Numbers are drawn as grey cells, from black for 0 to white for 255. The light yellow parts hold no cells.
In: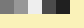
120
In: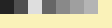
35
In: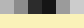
182
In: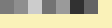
122
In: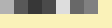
178
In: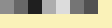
141
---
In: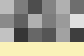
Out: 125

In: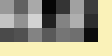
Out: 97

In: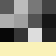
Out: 188

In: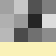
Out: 199

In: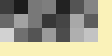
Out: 28

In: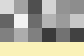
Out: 161

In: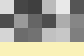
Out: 70

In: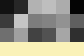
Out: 39

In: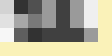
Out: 50
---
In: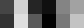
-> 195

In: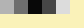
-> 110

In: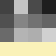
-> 180

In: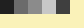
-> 107

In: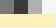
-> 121

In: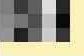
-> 191

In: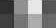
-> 145

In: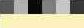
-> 125
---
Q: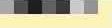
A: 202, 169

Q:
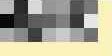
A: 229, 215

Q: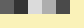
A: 219, 174

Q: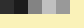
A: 192, 153

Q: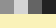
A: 212, 144

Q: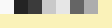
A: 249, 230

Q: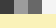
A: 244, 156
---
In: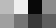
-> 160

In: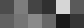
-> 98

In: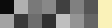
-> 163

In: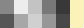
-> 86

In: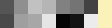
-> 73

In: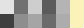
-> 63
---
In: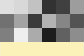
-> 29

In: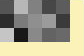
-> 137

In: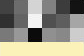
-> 144

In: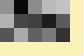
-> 97

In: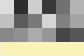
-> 150

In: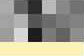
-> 122

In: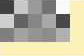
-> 148

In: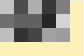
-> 69

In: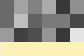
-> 149
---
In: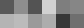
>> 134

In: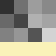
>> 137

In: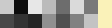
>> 121

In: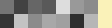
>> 139

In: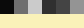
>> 148

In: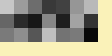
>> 185
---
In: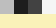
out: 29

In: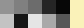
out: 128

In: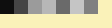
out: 69

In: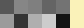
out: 134

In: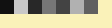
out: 200

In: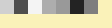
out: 78

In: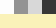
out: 147
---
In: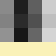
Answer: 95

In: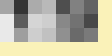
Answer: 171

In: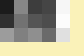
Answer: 61

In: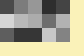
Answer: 151

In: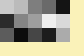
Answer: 126

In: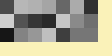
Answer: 177

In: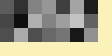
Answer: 131

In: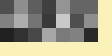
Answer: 94

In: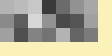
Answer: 199
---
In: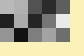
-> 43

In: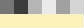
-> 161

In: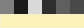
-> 95

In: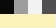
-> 242

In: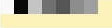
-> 141

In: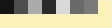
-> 106

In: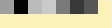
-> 57
